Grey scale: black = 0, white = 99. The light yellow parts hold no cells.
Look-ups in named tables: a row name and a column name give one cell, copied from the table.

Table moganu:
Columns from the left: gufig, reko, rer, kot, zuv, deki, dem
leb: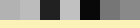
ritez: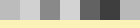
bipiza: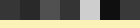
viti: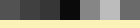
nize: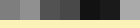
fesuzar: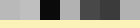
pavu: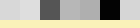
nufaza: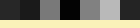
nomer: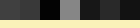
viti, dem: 41
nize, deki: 10
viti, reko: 25
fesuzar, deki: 23
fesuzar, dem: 69
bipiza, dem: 22
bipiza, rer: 31
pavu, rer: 33
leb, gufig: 69
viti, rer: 21
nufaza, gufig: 15
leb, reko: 73

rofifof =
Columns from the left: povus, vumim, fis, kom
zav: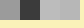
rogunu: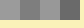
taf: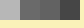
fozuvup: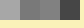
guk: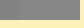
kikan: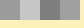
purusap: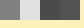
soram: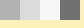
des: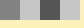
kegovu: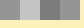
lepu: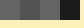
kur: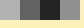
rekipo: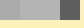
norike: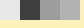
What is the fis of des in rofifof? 33
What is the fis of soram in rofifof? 96
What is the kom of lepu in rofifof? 11
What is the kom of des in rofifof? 77
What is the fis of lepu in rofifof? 39
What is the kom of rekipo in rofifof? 37
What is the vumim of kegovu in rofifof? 76
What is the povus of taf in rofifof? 71

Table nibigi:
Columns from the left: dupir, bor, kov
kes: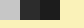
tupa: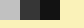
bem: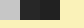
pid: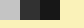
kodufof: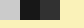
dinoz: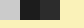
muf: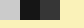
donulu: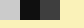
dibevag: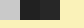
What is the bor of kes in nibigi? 17
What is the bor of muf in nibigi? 8
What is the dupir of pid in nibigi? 76
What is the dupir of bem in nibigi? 77
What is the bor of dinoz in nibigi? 11
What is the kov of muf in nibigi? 21
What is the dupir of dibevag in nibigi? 78
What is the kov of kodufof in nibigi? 19
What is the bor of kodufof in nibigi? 9
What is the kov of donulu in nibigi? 24
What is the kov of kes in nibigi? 11
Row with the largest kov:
donulu

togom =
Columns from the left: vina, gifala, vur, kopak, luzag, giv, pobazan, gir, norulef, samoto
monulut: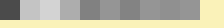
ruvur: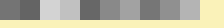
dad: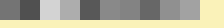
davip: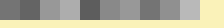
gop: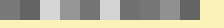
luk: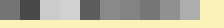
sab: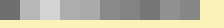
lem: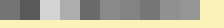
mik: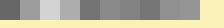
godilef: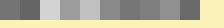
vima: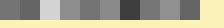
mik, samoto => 58
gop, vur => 83
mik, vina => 40
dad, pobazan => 51
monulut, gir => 58
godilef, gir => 49
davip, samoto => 72
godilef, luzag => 75
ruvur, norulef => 56
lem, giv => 53
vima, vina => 45
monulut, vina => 29

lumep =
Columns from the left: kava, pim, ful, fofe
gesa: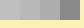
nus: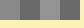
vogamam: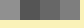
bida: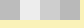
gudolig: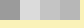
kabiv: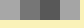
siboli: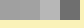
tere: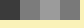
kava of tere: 23
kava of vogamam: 56
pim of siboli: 63
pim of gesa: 72
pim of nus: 41
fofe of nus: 41
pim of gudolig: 85
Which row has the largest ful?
bida

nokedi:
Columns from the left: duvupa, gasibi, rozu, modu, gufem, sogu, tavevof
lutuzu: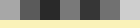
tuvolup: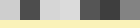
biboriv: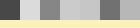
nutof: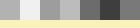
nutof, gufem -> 42
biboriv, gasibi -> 85
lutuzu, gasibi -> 35
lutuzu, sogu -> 44
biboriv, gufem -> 77
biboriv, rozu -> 52
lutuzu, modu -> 47
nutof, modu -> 73
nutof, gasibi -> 93
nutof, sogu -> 24
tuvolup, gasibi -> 30
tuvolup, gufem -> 33
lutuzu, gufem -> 21
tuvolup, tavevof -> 51
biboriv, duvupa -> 28
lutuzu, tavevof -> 80
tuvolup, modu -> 85
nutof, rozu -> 61
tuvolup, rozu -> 83
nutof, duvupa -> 69

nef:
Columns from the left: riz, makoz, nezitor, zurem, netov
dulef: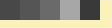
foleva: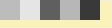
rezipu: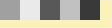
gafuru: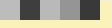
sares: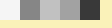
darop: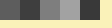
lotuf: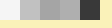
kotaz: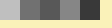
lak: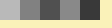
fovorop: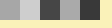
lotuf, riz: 95
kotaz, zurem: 52
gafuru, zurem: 58
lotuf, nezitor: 64
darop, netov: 22
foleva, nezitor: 37
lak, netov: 22
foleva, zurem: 71
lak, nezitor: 31
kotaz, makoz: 44
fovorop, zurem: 66
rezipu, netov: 22
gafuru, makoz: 24
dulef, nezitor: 41
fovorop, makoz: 80
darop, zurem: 63
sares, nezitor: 75
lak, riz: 72
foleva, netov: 22
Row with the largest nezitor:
sares

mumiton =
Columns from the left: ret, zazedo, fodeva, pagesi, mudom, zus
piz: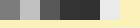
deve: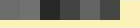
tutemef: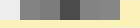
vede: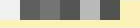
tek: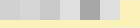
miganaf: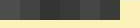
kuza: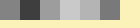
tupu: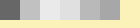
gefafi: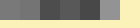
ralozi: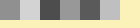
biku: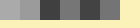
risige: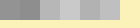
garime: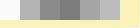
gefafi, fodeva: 30
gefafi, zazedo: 45
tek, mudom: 65
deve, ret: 42
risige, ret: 57
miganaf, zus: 23
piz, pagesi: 20
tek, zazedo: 83
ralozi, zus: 74
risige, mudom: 69
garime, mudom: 64
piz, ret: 48
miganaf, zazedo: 26
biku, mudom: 26
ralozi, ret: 56
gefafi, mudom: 28
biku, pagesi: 46

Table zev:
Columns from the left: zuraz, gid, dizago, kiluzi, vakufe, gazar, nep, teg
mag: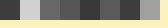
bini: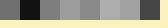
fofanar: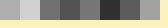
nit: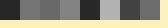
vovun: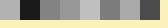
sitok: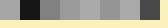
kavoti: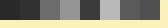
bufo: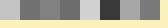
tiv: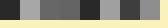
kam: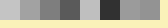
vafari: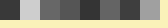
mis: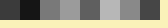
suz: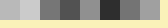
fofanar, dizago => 44
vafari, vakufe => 20
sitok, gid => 8
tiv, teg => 55
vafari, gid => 80
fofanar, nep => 36
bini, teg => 27
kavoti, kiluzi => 58

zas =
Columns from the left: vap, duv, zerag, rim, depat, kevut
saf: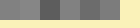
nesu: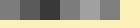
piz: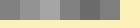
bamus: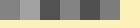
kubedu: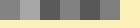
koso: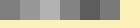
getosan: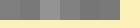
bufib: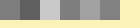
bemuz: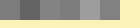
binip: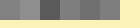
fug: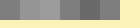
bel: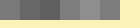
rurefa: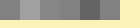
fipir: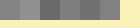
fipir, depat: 44
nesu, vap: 48
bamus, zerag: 32
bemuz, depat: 61
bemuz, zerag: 51
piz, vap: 50
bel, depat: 55
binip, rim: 49
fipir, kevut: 50
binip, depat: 43
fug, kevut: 49
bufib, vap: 49
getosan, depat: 46
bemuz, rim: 48
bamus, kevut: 48
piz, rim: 50
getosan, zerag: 57

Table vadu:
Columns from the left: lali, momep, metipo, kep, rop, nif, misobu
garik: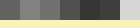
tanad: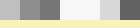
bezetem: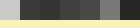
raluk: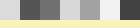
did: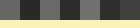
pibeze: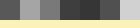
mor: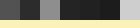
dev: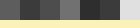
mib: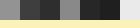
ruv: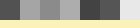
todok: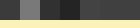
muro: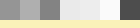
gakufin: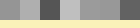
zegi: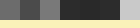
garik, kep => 31
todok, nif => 25
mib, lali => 57
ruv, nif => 33
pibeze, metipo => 47
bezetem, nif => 47
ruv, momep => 64
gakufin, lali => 58
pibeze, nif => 31
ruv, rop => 26
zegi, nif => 17
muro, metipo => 51
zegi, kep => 17
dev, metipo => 30

